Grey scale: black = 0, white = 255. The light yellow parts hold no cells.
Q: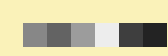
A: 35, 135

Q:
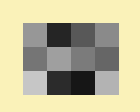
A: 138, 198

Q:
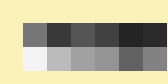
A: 42, 243

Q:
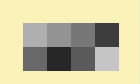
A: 61, 104

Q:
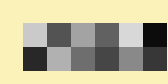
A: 12, 40

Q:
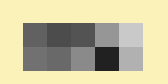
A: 201, 113
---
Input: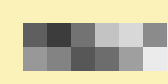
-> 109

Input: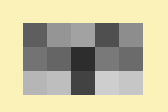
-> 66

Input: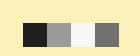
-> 154

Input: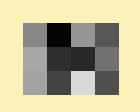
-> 67

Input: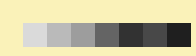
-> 50

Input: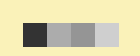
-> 172

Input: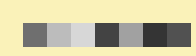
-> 161

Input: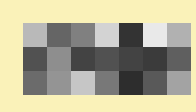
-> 45
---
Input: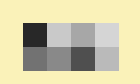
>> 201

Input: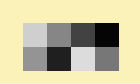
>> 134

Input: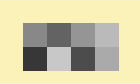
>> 99

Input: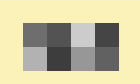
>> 83

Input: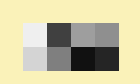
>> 64

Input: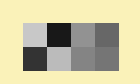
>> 24
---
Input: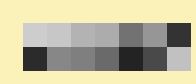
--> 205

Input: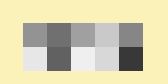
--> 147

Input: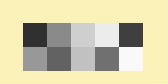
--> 48

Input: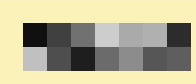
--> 16

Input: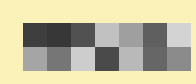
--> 62

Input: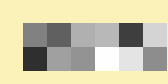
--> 129
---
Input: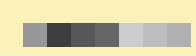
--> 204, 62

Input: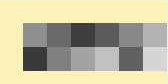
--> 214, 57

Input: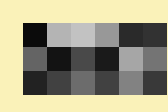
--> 194, 11

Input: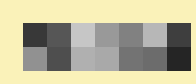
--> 198, 37

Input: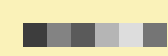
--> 221, 61

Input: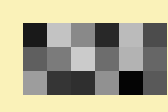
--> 203, 4

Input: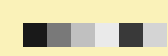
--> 234, 25
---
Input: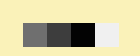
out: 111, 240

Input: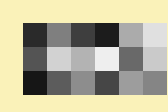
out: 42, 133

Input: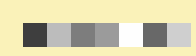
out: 62, 207

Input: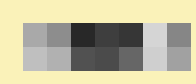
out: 169, 161

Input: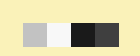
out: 194, 63

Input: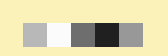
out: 184, 152

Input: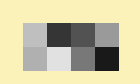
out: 191, 25

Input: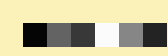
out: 5, 35

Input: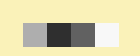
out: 174, 248
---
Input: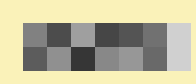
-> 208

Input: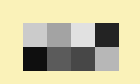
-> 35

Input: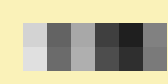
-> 129

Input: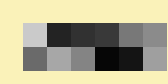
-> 139

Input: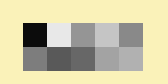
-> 137

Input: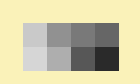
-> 102

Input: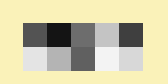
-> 63

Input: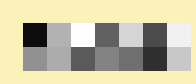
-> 241

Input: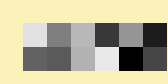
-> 28

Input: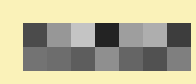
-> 61
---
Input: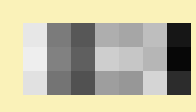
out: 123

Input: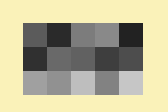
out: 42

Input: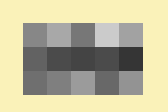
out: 168

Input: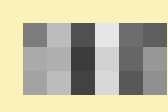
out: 188

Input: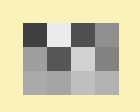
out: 235

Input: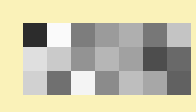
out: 250

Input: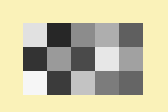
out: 39

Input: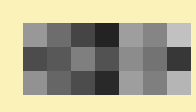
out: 109

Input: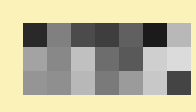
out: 128

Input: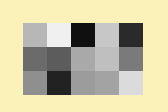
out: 240
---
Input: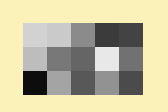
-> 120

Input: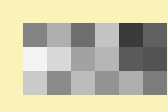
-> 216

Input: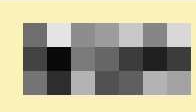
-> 10

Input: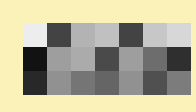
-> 158

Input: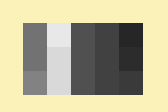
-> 217

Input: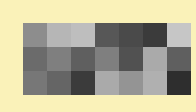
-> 127

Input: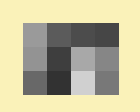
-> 62
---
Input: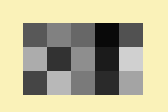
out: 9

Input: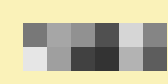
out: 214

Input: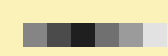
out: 155

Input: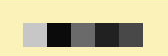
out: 33

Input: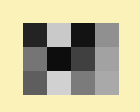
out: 19

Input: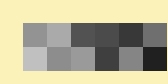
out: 56

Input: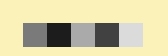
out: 65
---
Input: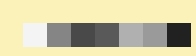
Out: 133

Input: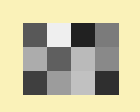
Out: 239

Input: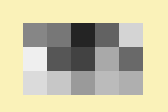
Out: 119

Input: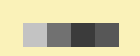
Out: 113

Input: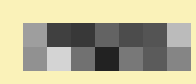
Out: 64

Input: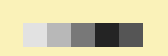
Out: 184
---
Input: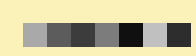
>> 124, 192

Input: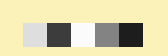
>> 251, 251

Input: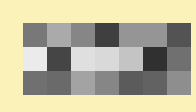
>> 217, 235

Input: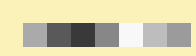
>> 135, 248

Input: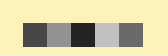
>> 36, 193

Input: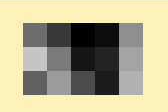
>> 21, 197

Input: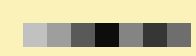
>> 13, 193

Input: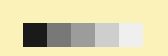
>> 156, 239

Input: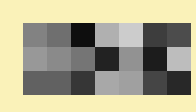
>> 34, 204

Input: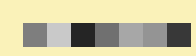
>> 112, 201
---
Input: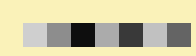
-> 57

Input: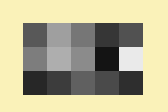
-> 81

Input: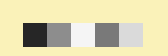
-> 218

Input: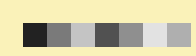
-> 143

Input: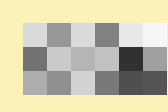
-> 232

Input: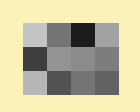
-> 62

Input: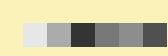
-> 141

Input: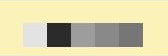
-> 118

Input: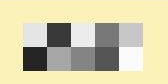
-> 199
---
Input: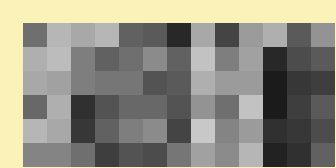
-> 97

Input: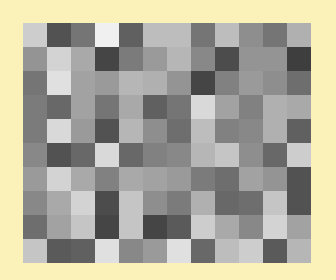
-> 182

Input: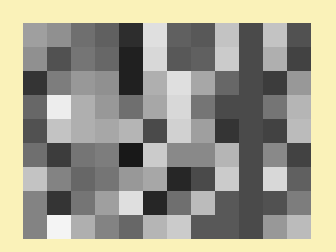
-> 187

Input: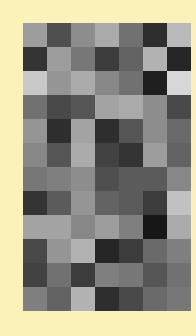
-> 119

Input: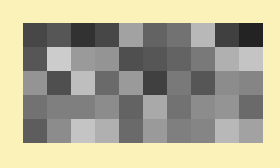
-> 162
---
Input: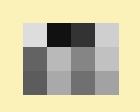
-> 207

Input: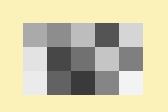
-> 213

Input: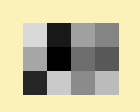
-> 132

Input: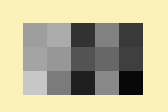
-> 57

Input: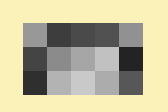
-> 145

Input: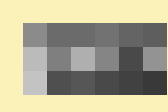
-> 94

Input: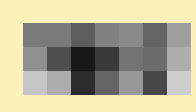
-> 158
